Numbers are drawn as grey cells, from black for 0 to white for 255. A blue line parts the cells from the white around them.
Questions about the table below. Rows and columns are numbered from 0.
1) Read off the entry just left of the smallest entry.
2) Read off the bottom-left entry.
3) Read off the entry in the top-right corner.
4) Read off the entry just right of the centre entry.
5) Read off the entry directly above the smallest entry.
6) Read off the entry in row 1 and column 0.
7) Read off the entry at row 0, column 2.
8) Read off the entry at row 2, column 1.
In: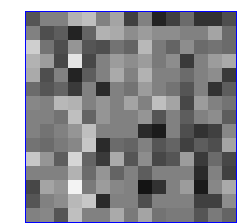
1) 129
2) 129
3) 78
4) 149
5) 93
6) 129
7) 129
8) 115

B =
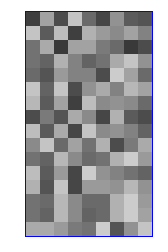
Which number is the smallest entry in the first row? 63
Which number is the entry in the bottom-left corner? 170
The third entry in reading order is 76
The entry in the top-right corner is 84
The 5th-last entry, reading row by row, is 114
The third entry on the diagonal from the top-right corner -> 106
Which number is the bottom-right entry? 196
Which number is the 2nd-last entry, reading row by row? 146
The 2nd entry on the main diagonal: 91
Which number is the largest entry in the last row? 204
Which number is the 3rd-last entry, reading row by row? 84
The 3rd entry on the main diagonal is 57

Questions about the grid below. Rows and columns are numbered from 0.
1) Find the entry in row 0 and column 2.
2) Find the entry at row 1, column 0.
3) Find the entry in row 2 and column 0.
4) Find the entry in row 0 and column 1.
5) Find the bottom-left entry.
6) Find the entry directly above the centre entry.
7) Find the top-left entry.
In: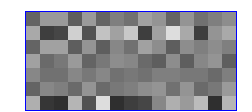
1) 154
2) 169
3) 100
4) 154
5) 175
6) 113
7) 100

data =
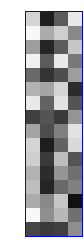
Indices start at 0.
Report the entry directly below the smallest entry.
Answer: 112
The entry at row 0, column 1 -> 30
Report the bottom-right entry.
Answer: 142
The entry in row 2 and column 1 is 37
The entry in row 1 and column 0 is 248
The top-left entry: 212
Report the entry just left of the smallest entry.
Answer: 198
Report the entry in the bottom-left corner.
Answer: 70
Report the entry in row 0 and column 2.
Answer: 91
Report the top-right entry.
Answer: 233

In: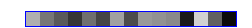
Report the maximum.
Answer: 209
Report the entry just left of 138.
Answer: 146
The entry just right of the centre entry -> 153

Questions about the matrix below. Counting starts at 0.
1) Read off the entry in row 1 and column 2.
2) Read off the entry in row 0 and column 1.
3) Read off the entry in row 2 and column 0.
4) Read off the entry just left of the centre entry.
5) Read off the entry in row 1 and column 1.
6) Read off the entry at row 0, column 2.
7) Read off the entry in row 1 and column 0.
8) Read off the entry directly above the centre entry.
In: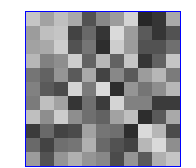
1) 197
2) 162
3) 162
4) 123
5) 191
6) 191
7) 156
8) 67

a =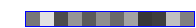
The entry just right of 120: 225
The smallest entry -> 55
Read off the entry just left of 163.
106

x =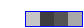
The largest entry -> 197
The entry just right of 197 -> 62
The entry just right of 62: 84

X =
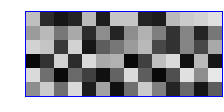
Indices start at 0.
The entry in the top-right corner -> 224
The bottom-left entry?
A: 141
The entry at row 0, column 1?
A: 44
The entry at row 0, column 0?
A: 191
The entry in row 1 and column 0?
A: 155
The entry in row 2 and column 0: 210
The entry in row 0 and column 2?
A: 22
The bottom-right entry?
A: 93
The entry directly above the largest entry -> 22
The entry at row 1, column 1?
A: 185
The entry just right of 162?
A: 16

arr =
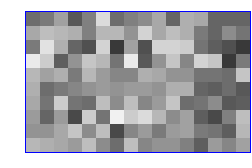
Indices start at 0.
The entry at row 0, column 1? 122
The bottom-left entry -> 183
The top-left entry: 109
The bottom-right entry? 161
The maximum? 241
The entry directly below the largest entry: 73
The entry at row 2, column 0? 122
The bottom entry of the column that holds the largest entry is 109
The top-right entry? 101
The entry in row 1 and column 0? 168
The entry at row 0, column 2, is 161
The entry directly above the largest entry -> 140
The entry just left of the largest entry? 116

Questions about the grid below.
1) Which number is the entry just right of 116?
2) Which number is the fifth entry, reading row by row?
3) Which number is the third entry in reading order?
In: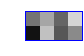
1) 166
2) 18
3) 101

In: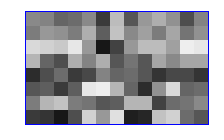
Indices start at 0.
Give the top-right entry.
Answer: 131
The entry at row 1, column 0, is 124
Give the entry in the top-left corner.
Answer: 137
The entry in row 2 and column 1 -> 209
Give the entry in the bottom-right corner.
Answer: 86
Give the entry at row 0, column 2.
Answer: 101
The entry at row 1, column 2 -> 145
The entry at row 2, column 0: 217
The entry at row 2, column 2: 201
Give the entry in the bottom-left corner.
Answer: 58
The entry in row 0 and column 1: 131

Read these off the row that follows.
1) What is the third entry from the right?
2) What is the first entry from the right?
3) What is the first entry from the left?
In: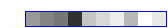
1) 184
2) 232
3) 153

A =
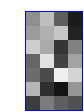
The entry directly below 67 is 240
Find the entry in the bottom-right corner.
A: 81
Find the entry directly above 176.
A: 190
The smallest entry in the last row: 60
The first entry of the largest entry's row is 109
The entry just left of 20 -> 47
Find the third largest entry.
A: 212
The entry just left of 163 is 67
